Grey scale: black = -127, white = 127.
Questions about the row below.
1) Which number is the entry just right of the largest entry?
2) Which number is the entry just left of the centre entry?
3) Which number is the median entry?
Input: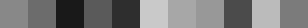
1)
39
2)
-81
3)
-4

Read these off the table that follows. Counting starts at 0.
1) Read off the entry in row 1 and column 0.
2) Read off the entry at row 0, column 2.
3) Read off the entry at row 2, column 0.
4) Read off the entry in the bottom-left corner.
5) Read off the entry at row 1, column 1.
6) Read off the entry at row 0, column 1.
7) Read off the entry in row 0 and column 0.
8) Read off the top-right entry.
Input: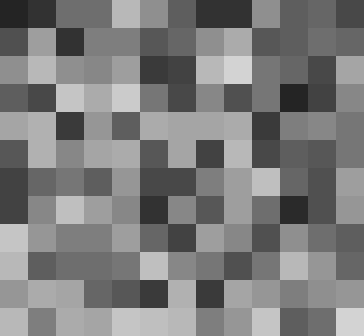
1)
-47
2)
-17
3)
15
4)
56
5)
30
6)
-77
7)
-91
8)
-55

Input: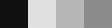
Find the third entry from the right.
96
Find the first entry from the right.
12
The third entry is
55

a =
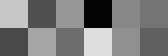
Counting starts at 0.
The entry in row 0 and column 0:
71
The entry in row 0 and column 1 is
-47
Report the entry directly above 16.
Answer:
8
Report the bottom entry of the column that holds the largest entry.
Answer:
93

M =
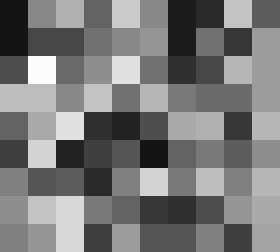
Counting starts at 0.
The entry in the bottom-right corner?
35
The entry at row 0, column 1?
8
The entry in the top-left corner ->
-107
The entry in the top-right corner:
-34
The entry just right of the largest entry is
-21
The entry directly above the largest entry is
-56
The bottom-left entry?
0
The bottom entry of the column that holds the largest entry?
21
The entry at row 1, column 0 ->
-107
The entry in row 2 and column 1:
124
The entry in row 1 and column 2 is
-56
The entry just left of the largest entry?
-49

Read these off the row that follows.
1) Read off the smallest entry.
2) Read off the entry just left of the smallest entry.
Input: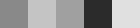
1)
-84
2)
32

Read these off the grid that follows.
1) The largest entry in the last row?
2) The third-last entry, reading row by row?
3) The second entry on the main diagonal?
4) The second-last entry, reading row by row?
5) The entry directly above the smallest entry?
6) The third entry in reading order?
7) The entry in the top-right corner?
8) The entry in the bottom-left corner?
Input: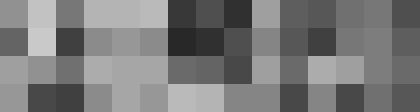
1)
58
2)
-55
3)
73
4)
-15
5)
-71
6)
-8
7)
-48
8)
23

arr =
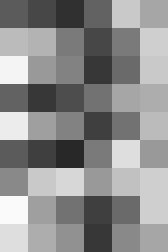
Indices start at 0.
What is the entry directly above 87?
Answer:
-87
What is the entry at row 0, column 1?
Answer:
-56
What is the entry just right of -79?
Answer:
-29
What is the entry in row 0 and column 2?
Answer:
-79
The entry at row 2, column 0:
116
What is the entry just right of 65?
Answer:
79
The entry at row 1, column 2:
-5
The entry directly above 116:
59
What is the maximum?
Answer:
122
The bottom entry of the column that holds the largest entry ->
94
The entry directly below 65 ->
-21
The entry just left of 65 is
25
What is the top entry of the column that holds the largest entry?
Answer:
-36
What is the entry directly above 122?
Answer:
9
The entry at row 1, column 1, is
51

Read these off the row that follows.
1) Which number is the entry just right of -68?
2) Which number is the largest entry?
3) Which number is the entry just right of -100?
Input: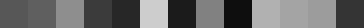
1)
-88
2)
77
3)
1
